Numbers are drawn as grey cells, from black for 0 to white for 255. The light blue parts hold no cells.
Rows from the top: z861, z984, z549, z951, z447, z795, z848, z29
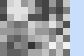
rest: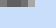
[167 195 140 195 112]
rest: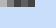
[125]
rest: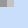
[152 152 125  80 210]
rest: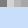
[226 167  80]
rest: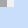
[182 241]
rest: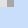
[80]
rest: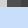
[182  96 210]

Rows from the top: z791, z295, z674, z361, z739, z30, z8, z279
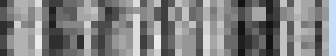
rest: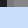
[135 209  90  75  75 150 135 106 221  75 135 194  62  90 178 150 194 106
 209 150 194 121 106  19  90  75  47  19  47 194  90 194 121 135  47 178]
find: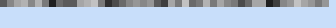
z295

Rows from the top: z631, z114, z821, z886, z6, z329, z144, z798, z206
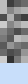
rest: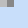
[164 176]
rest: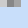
[189]

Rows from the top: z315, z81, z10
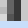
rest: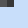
[201]
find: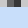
z315
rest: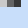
[201]

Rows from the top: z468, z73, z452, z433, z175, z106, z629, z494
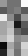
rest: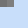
[90]
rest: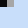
[126 211]
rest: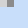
[152]

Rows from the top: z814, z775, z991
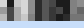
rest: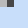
[171 200 129  44  86  56  28  44 117 117]
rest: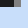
[141]
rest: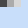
[141  44  86  56  71  28 129 102]
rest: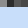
[ 28  28 129 141]
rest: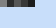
[ 44 117 117]
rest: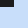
[129 141]
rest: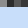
[ 71  28 129 102]

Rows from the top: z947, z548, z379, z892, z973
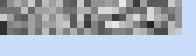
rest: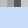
[ 74 160 130 130  59  90 175 215 146 215 175 160 104 146]
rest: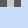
[146 146 160 146 231 146  59 160  90  90  90 201 160]
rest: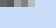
[146 188 160  90 201  74 160 130 130  59  90 175 215 146 215 175 160 104
 146]
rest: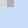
[160 104 146]
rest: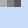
[ 34 146 104 188 146]

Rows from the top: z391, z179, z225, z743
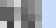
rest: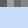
[158]
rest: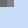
[158]
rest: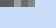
[158]
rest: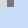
[133 158]
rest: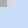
[121 133 158]

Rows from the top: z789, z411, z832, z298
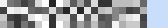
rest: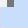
[104  65  92 217 255  38 255 202  92 163  78 217  52  52 189 189 189 202
 104]
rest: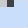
[ 52  78 229 255 229  52 217 217  78 242  92 217  78  92 134 202 229 242
  65]
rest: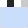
[ 92 163  78 217  52  52 189 189 189 202 104]
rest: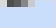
[229 242  65]
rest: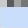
[189 104  92 242 176 202 202  78]

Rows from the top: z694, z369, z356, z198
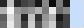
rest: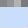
[233 108 135]
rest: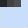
[ 24 135  10 123  24]
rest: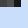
[135  10 123  24]

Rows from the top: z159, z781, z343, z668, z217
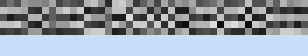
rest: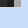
[154 204 204 192 166]
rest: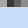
[ 70 166  96 154 139 166  82  96 112 154  70  82  96 192  82  82 154  96
 179 139 154 166]
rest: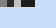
[139 192 179 192  70 179 179 204  29 179 192  44  82  44  56  29  44]
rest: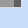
[ 29  29 219  56  44 204  44 204  70 166 179  56  70  29  70 192  70  82
  29 192  29  44 204 179 166 179 166 166]

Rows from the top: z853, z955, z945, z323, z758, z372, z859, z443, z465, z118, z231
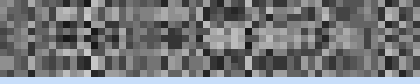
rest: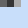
[157  68  84 143]
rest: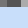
[187 116 187 171  24 143 171 157 157 171 129 143  68 129  53 100 157 129
 171 143 116  68 116 100 157 116  68 100 129]
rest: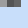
[ 68 171 157  24  84 129  68 157  68 100 116  84 100 143  53  53 129 116
  84 100 171 187 129 187 171  24 143 171 171 157 171 116 157  84 143  53
  84 157 129 171 143 129  68 129 100 157 116  84 116 143]
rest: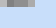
[129 171  84  38 116 157 157 129 129  68 129 157  53  68 143 143  68]
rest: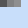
[ 53 100 100 157  84 100  68 171 157  24  84 129  68 157  68 100 116  84
 100 143  53  53 129 116  84 100 171 187 129 187 171  24 143 171 171 157
 171 116 157  84 143  53  84 157 129 171 143 129  68 129 100 157 116  84
 116 143]
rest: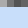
[ 84  38 100  68  24 187 157  53 100  68 116 100  84 100  84  38 143 129
  53 116  84 157  68  38 143  84  68 187  53  68 116  53  53 116 100 157
 129 157  53  68 116  84  84  84 129 100 157  38  68 157 129  68]

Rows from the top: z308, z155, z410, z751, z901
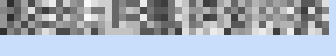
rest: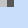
[ 88 150 207 103 222 163 179 179 134 103 207  88 119]
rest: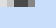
[119 195  74 150 195 195 195 195 179  88  88 119  74 150  61 222 163 222
 179 235 222  61 163 150 163 222 235 207  61 163 235  74 119 222 207 103]
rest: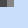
[119 195  74 150 195 195 195 195 179  88  88 119  74 150  61 222 163 222
 179 235 222  61 163 150 163 222 235 207  61 163 235  74 119 222 207 103]
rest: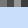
[222 163 222 179 235 222  61 163 150 163 222 235 207  61 163 235  74 119
 222 207 103]
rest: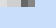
[103 103 235 103  74  61 119 222 195 103 179  61  74 163 195 103 179 134
 179 163 134 163 150 119 179  88  88 134 222]
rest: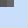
[134 222]
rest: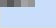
[134 195 150 134 163 195 103 207 179 179 103 179 134 103 103 119 207 119
 134 195 207 163 195  88  88 150 207 103 222 163 179 179 134 103 207  88
 119]

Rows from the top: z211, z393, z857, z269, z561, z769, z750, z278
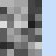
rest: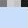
[69]
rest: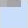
[69 57]
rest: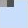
[ 81 136 148]
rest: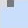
[206 194  29  69]
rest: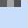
[ 81 136 148]
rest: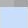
[69 57]
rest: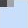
[148 179  69  69]

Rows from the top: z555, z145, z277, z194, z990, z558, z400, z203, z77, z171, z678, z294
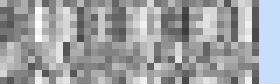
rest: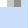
[200 214 159  86 131 145 200 172 116 116 184 214 240 159 214 100 131 159
  73 172 214 226 200 131 159  86 200 240  86]
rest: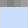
[200 100]

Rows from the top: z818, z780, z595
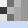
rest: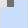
[168 153]
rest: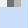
[153]
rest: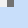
[184 153]
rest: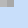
[153]
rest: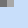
[153]

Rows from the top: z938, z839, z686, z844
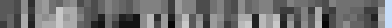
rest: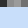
[101 129 141  76 101  76 101 129 113 101  89 113 129 129 129 113  61 155
 129 129  76  76 113 129  89  76 141 101 113 129 129  89  89 129 113 113
 101  89  76 129 113 113 113 113 101  89 113]
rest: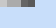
[ 33  19 113  61  19  19  19 141 185  76 155   6 141 200  89 155  46 155
 129  61  89 185 200  33 185 155 200  33 155  61 141  89 185   6  76 113
 141 101 101  76  61 155]
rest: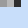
[129  76 129  89 171  19  76 113 101 113  89  76  33 171]
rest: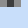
[155 113 200 171 171 113  89  76 101 129 113 101  89 113 129 129 129 113
  61 155 129 129  76  76 113 129  89  76 141 101 113 129 129  89  61  61
  89 129  61 171  76  61 113 113 101 101  61  61 155]
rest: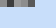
[101 171 171  33 185 155 185  46 129  76 129  89 171  19  76 113 101 113
  89  76  33 171]
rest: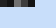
[ 19  19 141 185  76 155   6 141 200  89 155  46 155 129  61  89 185 200
  33 185 155 200  33 155  61 141  89 185   6  76 113 141 101 101  76  61
 155]

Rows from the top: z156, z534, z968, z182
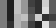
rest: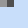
[ 48 221  93]
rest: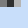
[151  64  32 221 108]

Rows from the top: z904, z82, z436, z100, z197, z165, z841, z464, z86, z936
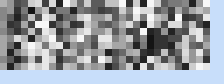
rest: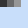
[ 51  63 205 166 105  91 121 178 219 121  35 231 166  76 219 219 105 193
  76  35]
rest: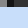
[ 76  76 205 135 231 135]
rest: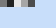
[219 219 105 193  76  35]
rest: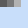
[219 121  35 231 166  76 219 219 105 193  76  35]
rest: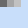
[166]
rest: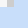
[ 91 121 121 135  35 150 247]

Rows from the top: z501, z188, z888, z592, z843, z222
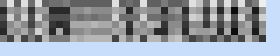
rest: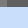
[ 96  96  96 224  96 110  96 224  96  96 123  96  96 110 224 195 110 224
 110 224 123 224  96 123 239]
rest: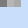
[182 182 182 182  68 182 123 182  68 182 182 123 182 195 123  68  96 123
  68 123  68 123  68 182 123  54]
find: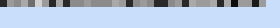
z843
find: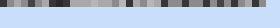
z592

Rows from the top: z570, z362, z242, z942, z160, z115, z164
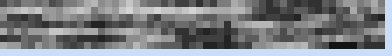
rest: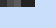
[ 49  35  49  77  64 140 140 154 170 170 182 170 182 124  92  77  19  19
  19  19  77  49  49  49]
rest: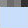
[140 154 170 182 182 182 140 108 108 140 140 154 140 108  92  77  64  77
  92  77  77 124]

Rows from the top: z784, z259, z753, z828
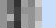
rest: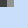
[147 175]
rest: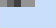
[175]
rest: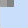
[202]
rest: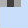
[147 175]
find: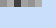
z753
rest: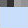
[202]

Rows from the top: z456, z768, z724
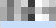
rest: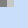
[142  59 254 241 156]
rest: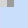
[142]
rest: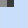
[254 241 156]
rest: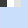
[199]

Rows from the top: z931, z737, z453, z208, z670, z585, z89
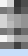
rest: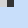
[76]
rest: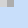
[161 147]
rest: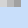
[147]
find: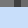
z89

